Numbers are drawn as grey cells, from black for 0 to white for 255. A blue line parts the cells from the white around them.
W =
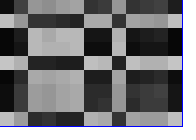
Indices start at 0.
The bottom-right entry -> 191
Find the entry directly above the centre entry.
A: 13
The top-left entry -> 13
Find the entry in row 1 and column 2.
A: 51
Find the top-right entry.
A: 29
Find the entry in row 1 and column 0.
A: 191
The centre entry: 191
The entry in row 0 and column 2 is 150
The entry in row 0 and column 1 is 65
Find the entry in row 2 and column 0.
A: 7
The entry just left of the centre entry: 29
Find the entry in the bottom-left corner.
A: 191
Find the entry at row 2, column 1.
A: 29
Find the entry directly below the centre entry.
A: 29
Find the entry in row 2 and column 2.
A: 184

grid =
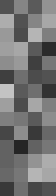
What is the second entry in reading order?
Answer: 133
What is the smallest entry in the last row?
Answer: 57
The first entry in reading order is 82
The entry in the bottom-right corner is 82
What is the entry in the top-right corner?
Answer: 147
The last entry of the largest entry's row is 50
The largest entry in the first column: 195
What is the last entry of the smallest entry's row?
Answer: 119
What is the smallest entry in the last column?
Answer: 43

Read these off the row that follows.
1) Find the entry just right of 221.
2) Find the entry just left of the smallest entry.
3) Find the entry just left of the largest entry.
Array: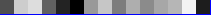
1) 97
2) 35
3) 182

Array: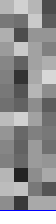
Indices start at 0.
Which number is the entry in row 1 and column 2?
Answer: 202
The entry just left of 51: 128
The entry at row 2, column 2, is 149
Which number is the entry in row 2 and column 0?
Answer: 175
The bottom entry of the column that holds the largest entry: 169
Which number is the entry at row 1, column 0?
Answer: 120
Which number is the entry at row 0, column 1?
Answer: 209
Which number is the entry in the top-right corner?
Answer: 76
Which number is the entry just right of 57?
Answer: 169
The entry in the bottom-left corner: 141
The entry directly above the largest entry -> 175
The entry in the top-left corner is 182
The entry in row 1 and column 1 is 112
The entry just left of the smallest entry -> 182
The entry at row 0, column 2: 182

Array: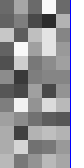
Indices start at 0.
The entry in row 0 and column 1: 166
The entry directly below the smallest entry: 227
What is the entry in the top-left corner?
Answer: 106
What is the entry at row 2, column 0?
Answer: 199
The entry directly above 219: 72
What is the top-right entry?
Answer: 106
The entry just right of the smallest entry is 179
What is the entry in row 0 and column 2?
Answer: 106
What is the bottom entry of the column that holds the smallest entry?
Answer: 185
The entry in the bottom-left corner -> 185

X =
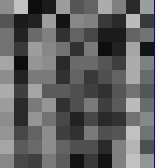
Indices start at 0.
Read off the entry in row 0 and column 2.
13
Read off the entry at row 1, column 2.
34
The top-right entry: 157
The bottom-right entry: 149
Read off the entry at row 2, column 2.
106
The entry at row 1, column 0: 85
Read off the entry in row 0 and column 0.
141
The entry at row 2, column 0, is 114
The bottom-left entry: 135
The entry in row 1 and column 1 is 27
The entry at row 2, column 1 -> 34
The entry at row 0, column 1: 193

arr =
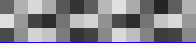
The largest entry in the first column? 223
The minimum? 37
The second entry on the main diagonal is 152
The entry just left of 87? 171
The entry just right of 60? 67
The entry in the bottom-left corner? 73
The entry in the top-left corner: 102
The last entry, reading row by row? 137
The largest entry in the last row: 217
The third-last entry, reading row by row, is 60
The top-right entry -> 177
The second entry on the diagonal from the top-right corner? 217

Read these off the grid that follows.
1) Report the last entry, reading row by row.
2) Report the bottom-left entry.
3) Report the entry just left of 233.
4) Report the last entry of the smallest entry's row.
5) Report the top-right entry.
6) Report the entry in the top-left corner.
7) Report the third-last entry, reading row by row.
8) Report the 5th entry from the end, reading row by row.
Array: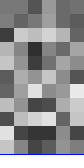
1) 126
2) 197
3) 153
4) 165
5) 113
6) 120
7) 92
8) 133

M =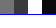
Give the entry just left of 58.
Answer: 115
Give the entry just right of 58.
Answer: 254
